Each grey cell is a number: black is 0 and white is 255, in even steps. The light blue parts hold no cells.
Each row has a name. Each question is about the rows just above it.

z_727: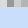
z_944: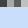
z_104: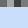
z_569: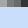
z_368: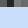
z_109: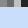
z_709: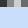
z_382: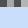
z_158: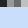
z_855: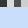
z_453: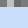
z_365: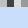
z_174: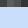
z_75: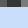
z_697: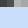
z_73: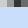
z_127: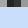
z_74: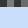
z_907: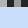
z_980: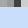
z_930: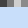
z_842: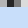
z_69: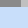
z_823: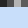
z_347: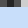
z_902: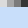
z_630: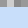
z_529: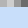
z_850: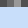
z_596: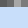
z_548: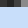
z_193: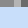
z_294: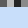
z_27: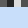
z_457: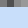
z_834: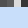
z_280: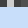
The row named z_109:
[138 107 192  37]
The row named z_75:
[ 92  53  53 123]
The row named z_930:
[ 65 123 206 138]

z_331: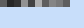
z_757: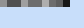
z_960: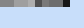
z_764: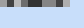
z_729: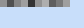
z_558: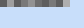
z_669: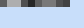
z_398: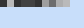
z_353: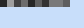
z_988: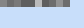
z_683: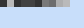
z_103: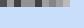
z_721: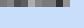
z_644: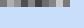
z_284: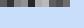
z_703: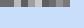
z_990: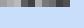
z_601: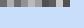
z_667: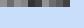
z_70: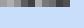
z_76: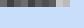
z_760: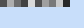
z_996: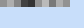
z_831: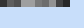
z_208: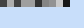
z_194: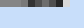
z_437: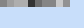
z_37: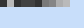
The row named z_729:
[146  80 133 159  51 146 174  94 121 159]
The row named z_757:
[146  80  80 159 109 109 174 109  94  23]

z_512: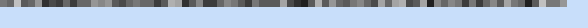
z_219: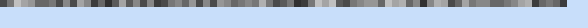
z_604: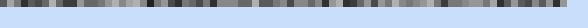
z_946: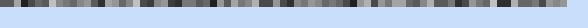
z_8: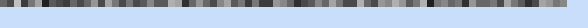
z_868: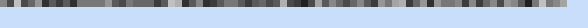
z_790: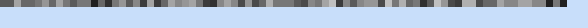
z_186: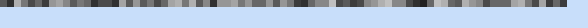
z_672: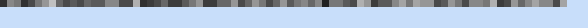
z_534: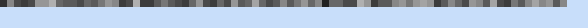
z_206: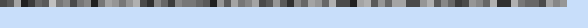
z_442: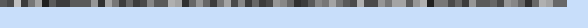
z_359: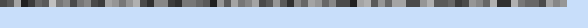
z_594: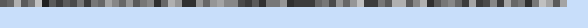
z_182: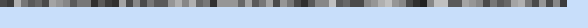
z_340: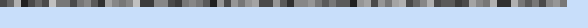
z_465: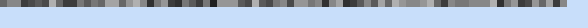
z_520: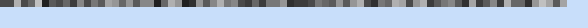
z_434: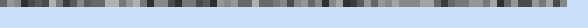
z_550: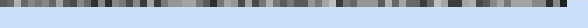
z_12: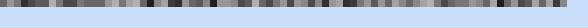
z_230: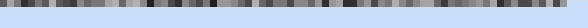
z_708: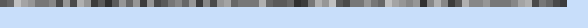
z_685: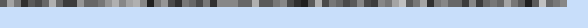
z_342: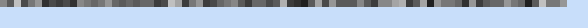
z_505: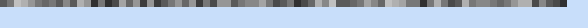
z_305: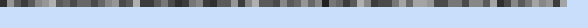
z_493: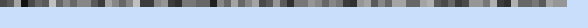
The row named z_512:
[119 103 192  90 103 150  48  74  60 103  60 103 103 150 135 150  90  74
 103 119 103 103  60  90 176 164  48  90 135  60  60 103 135 119  90  60
 119  90  90  90 164  74  48  32  90 176  90 150 103  90 119 135 103  74
 164 103 164 176  74  90 164  32 135 103 135 119  60 119  60 103 135  90
 164 119 103  32  90 192 119 119 150]
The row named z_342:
[135  90 192  74 119 150  48  74  60  74  48 135 119 103 119 150 103  90
 103  90 103 103  60  74 192 164  60 119 150  60  74 103 119 135  90  60
 103 103  74  90 176  60  48  32  90 164  74 150  90  90  90 135  90  60
 135 135 164 176  60  90 164  32 150 119 119 103  48 150  60  90 103 103
 150 119 103  32  90 192 119 119 150]
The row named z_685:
[ 90 164 119  48  90  74 103 176 103  60  60 150 103 103 119 150 176 135
 164 176 135  32 119 150  74  48 119 103  74 119  48 135 135 135 103 103
 176  90  90 119 135  74  48  32  90 176  74 119 103  74  90 135  74  60
 135 119 164 192  90 119 164  48 119 135 103 103  60 135  60 103 119 103
 164 119  90  32  90 192 103 119 135]
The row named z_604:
[ 90 164 119  48  90  74 103 176 103  60  60 150 103 103 119 150 176 135
 164 176 135  32 119 150  74  48 119 103  74 119  48 135 135 135 103 103
 176  90  90 119 135  74 135 135 103 135  48 150 176  48  60 103 150  74
 150 119 176 135 119 135 150 176 119  60 119 119 135 150 150 119 164  48
  90 150  90  74 135  90 150  48 150]
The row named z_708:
[ 90 103 192 164 150 119 119 135  74 150  74 176 150  60  90  48  90 150
 103 150  60 150  74  90 119 135 103 150  60 135  74 150 164 103 119 119
 119 176 103  90  90 103  48  60 119 176 150 192  90  74 119 119 150 119
 103 192 164 150 135 150  48 135 176 135  60  90 176 135 135 150 119 119
 119 135 164 176  74 119 103  74  60]
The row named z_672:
[ 48 135 119  48  74 119 150 192 103  74  90  74 103  90  90 135 135  74
  74 176  48  60  74 103  60  60  90 119 150  60  60 103 103 150  74 103
 150 119  74 103 150  90 119 135 103 135  32 119 119  90  74 176 150  60
  90  90 135 164 119 164 150 150  74  90 150 119  74 135 135 119 176  60
  74 150 103 135 164 135 135  74 164]
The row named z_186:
[ 90  48 176 119  74 103  60 150 164 135  90 119 103  48  74  74  48 164
  90 150  90 119  74 103 164 176 119 176  90 135  48 150 150 164 119 150
 103 103 150  90 150 119  60  48 103 135 135 192  74  90  60  74 135 150
 176 192 135 135  74  48  32 103 192 176 103  90 176 150 135  74 103 103
 103 164 176 119  74 164  60 103  60]

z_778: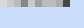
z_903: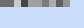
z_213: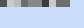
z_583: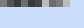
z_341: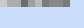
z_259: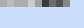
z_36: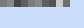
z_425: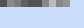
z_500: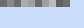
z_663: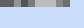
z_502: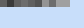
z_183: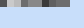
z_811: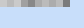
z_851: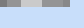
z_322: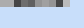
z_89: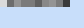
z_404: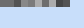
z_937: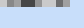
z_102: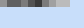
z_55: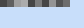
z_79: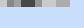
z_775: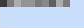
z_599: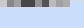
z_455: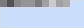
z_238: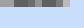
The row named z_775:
[ 58 123 172 148 148 123 136  96 172 123]
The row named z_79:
[202 136 160  70  70 148 202 202 172 172]
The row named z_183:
[ 83 202 187 109 136 136  58  96 109 109]
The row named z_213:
[ 83 202 187 109 136 136  58 202 109 109]
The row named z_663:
[ 96  96 148  83 123 187 187 187 136 109]
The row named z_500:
[109 136 109 172 160 109 160 187  96 109]

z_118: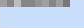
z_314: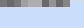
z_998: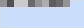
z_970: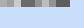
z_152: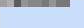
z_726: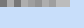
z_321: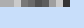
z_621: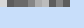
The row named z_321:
[174 174 202 120 106  81  93 159 202  51]

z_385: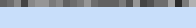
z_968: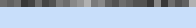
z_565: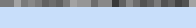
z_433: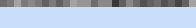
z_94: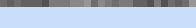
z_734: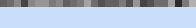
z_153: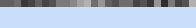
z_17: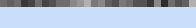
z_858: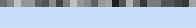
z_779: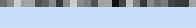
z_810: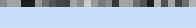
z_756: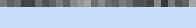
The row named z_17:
[109  97 109  56  68 109  68  82 109 109 136 150 177 122 136  97  82 122
 109  82  82  56 136  44 109  82  97 177]
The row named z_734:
[ 97 109 136  68 136 150 150 122 136  97 109 122 163 109  82  97  97 122
  82 150  68  82 109 109 163  44 122 177]
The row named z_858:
[109 136 191 150 150  97  82 136  68 122 191 150 136  97 150 163  31  82
 177 109  56 122 122  82  82  68  56 163]
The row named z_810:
[136 163 163  31  31 150 109  82  68  68 163 136 203 150 122 136  56 163
 163 109  82  31 177  82 163  68 109 177]
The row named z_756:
[122  97 109  68  68 109  82  97 122  97 136 150 163 109 136 109  97 122
 109  82  82  68 136  56 122  82  97 163]

